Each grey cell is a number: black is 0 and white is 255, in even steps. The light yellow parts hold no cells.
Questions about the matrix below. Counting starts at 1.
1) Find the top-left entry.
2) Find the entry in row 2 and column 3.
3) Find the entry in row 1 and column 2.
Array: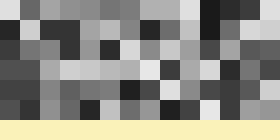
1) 223
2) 52
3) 103

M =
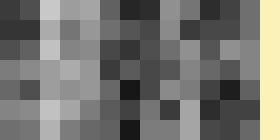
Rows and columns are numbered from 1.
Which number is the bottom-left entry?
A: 111
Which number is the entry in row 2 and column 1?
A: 53
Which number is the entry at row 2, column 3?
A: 171
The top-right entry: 111
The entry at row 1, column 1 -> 59
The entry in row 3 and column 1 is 79
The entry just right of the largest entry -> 157
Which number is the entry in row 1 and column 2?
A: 79
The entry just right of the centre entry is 72
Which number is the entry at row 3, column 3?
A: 193
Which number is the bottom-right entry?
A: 104

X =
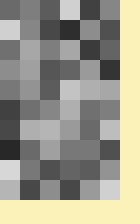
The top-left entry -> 106
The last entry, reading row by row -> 208
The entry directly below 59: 154
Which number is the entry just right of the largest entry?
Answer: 120
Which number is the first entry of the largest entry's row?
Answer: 215
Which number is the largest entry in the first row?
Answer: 208
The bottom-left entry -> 181
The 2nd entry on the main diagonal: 134
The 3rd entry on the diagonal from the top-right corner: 167
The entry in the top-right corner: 134
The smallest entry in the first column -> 40
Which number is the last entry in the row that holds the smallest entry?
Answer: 80
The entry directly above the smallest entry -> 72
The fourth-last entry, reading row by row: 141
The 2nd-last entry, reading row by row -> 154
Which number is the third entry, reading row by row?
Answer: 92
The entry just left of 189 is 106

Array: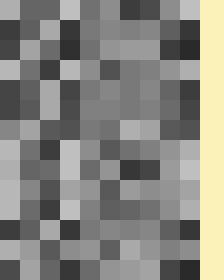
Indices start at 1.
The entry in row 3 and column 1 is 69
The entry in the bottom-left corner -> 75
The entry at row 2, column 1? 61
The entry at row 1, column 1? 175
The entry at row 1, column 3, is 101
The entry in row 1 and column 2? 101
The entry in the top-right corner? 191
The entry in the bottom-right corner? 42
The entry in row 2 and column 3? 169

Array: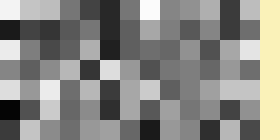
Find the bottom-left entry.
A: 59
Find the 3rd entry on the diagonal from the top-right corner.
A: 81
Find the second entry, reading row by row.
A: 196
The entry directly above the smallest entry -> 221
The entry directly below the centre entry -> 167
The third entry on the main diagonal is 73
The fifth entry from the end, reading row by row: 152
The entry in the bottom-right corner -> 73
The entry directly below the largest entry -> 167
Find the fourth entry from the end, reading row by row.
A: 133
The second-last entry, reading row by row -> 183
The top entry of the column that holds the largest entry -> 251
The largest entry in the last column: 228
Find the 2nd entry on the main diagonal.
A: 67
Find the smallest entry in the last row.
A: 26
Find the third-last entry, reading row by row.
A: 47
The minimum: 5
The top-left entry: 243
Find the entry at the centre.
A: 152
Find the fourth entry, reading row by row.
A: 118
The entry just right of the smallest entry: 81
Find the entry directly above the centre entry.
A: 95
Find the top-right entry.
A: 189
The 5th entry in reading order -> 67
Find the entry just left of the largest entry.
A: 118

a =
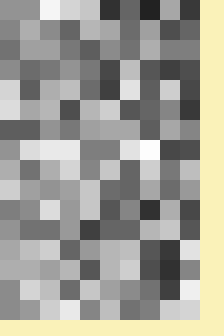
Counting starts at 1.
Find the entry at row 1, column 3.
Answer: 245
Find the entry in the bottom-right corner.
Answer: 212
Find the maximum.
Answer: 253
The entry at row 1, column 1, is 147
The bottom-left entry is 139
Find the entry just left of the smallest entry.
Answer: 101
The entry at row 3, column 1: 114
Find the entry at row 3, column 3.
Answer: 160
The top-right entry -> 57
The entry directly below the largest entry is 206
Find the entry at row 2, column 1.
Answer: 133
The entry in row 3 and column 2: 160
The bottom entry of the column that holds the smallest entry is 126
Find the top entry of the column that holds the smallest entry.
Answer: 34
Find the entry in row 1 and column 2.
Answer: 147
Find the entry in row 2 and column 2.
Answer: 174
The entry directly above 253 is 94
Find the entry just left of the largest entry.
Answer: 226
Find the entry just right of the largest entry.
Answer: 72
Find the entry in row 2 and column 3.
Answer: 139

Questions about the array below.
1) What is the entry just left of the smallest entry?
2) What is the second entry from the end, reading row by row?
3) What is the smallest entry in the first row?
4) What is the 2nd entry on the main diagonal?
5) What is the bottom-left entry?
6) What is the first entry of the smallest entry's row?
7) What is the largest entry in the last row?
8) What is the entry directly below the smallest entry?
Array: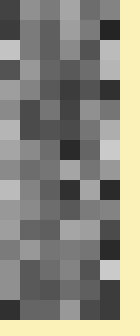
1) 123
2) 75
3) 67
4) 123
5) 48
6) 60
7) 152
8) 187

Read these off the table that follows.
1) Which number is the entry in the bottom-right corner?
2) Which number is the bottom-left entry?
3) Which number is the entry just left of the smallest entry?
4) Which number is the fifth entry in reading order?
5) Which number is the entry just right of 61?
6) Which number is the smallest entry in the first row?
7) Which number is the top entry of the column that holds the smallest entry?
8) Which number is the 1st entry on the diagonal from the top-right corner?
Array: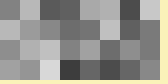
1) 136
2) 161
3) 216
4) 169
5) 102
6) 76
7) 96
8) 200

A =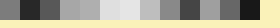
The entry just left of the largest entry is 223
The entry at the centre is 229
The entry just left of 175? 167
